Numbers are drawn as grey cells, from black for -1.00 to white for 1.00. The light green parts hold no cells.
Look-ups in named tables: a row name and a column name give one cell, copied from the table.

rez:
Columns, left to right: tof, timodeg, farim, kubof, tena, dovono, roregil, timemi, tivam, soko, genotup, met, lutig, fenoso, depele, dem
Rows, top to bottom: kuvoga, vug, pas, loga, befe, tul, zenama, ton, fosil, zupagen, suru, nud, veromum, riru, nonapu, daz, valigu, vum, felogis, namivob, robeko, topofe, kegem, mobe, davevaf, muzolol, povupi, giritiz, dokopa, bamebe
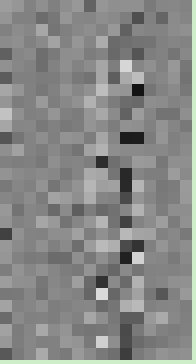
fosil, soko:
-0.03
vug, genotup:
-0.01
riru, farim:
0.00
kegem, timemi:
0.16
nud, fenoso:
0.17
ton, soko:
0.19
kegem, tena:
0.05
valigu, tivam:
0.04
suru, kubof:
-0.05
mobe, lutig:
0.03
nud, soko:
0.05
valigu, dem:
0.20
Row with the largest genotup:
tul

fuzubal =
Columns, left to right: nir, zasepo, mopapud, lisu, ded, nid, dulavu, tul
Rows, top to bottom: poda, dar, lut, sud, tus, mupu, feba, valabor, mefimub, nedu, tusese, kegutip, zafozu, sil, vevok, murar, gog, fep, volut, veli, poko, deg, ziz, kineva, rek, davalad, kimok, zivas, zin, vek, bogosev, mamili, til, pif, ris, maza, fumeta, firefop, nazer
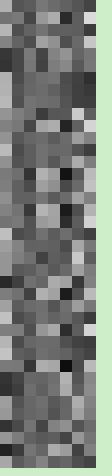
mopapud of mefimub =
-0.10
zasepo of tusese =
-0.06
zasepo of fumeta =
-0.03
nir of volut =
-0.10
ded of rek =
0.27
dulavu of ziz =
0.25
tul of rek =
0.46
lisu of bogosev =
0.36

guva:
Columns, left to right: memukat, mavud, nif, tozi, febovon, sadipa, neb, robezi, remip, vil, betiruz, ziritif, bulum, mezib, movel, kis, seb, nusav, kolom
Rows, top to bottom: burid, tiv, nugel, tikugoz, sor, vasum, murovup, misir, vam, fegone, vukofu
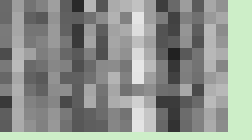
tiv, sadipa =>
-0.25
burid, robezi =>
0.43
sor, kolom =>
0.36
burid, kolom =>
0.14
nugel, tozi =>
-0.08
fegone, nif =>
0.07
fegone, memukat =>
-0.26
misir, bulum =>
0.11
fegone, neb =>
-0.31
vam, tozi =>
-0.05
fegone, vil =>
0.04
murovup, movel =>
-0.49
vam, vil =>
0.35
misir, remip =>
-0.09
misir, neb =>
-0.27
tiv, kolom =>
0.31
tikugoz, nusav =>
0.43
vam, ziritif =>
0.63
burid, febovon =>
0.25

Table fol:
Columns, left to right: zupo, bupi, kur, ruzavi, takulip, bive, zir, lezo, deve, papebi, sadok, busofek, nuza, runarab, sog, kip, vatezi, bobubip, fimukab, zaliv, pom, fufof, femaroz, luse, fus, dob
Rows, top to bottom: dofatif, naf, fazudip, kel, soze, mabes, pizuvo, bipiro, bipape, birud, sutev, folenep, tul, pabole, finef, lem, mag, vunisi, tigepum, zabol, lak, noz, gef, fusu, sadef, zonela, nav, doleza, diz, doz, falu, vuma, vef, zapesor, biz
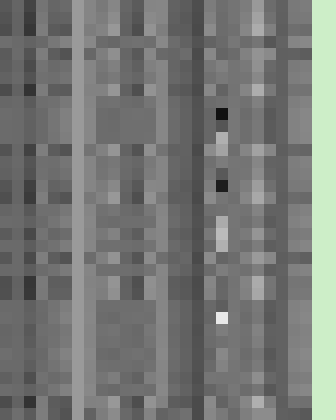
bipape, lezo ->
0.04
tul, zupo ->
-0.35
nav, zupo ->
-0.15
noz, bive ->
-0.35
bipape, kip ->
-0.24
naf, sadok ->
-0.22
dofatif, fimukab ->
-0.14
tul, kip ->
-0.23

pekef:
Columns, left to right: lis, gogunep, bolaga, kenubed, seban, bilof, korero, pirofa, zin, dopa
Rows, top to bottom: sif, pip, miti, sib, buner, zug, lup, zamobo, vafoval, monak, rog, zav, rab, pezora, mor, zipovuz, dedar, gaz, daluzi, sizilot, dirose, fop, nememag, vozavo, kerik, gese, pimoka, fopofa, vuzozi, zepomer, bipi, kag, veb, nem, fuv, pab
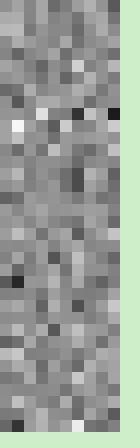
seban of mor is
0.04
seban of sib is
0.04
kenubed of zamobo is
0.06
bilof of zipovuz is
-0.12
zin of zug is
0.14
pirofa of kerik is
-0.02
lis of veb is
0.10
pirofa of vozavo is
-0.06
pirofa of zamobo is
0.25
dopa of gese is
0.56
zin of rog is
0.31
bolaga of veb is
0.06
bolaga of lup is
0.08
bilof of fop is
0.05
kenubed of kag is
-0.08
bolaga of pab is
0.22
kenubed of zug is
-0.20

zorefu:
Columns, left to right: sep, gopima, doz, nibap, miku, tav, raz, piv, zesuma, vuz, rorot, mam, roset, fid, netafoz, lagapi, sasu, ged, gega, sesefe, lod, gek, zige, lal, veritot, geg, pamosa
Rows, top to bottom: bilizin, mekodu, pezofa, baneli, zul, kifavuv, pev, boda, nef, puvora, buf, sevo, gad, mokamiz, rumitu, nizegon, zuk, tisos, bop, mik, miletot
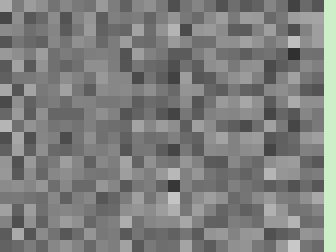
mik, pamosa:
0.12
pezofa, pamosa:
0.24
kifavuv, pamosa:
0.00
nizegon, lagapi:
0.02
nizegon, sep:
0.09
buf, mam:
0.28
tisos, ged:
0.01
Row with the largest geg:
mekodu

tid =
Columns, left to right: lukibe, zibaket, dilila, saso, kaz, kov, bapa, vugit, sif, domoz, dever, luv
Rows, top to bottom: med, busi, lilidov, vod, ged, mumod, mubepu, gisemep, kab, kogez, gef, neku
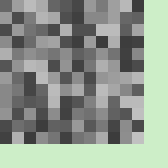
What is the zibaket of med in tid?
0.24
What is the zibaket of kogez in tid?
-0.39
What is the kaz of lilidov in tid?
-0.43
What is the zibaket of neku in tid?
0.39
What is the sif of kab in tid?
0.40
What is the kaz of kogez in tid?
0.10
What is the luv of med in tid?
-0.53
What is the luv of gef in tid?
-0.42
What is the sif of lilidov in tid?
0.47
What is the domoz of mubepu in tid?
0.23
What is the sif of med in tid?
-0.04
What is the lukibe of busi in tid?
0.21
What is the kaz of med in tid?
-0.21
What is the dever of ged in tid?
-0.50
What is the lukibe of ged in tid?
0.37
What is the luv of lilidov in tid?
0.29
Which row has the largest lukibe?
ged

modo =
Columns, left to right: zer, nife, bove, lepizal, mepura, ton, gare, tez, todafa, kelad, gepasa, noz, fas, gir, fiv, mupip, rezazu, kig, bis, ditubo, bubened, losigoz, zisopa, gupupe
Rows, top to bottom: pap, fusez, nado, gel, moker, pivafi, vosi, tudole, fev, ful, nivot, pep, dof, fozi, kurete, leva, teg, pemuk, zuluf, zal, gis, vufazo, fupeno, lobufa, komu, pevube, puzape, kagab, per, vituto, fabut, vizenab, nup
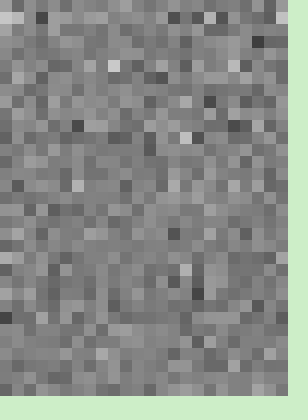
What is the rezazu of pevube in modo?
-0.20
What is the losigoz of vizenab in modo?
0.12
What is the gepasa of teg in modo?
-0.11
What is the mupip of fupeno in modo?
0.38
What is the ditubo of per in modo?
-0.16
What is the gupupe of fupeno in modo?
-0.12
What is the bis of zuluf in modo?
0.04

